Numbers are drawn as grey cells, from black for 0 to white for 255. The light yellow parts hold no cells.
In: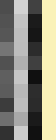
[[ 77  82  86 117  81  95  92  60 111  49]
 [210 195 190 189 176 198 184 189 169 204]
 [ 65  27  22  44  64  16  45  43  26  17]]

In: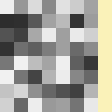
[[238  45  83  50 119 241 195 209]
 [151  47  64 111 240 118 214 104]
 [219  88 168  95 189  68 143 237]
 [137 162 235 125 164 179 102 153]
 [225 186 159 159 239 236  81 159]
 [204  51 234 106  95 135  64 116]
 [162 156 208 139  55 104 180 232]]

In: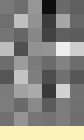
[[121 111 117 190 109  85 123 125 112]
 [110 191 102  80 156 195 161 106 148]
 [150 146 135 146 123 127 170 137 119]
 [ 14  59  66 148 107  77  57  91 115]
 [106 166  95 237 130 112 210 124 125]
 [ 95 104  93 206 109  88 114 113 110]]

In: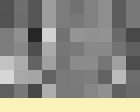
[[ 83  82 124 124 194 214  95]
 [110 109 144 136 172 168 120]
 [ 86  86  38  78  99 165  71]
 [157 157 209 170 160  98 173]
 [124 124 114 119 115 121 121]
 [113 120 148 122 139 123 122]
 [129 129 145 136 140 126 134]
 [142 142 146 136 118  98 144]
 [ 92  92 106 115 160 186  96]
 [120 120  72  96  77 108 105]]

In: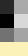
[[ 40   2 114]
 [170 216 164]]

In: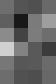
[[110  95 139 208 119 109]
 [ 84  24  67 131  87  81]
 [ 80 123 124  89  89  78]
 [105 158 110  59 107 104]]
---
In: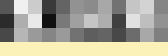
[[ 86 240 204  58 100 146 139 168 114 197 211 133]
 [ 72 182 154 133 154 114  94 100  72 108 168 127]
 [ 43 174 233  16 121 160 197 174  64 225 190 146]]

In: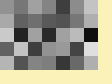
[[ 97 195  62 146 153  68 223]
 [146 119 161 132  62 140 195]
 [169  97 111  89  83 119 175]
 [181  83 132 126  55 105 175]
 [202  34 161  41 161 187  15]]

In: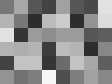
[[ 67 195 195  53 107 195 167  94]
 [179 173 179  60 187 179  45 135]
 [120 167  86  67 161  86  73 225]
 [179 120  45 187 203  45 147 219]
 [147 114 127 246  79 127 161 135]
 [225  53 155 141 155 155  86  94]]

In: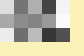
[[168 140 132 153 250]
 [221 117 175  68 244]
 [236 111 188  55  81]]

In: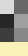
[[ 38 159]
 [ 61 136]
 [217 105]]

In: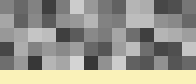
[[ 71 173 130 152 137 158 104  85 158 189 110  71  79 197]
 [152 166 197 189  63  91 137 124 166 110  63 181 173 158]
 [110 152  55 181 166 212  55 145 204  97  85 145  85 104]
 [130 104 130  63 124 204 152 118  97 181 173  71  79 118]
 [166  97 137  91 145 152 181 130 124 189 189 145 137 104]]
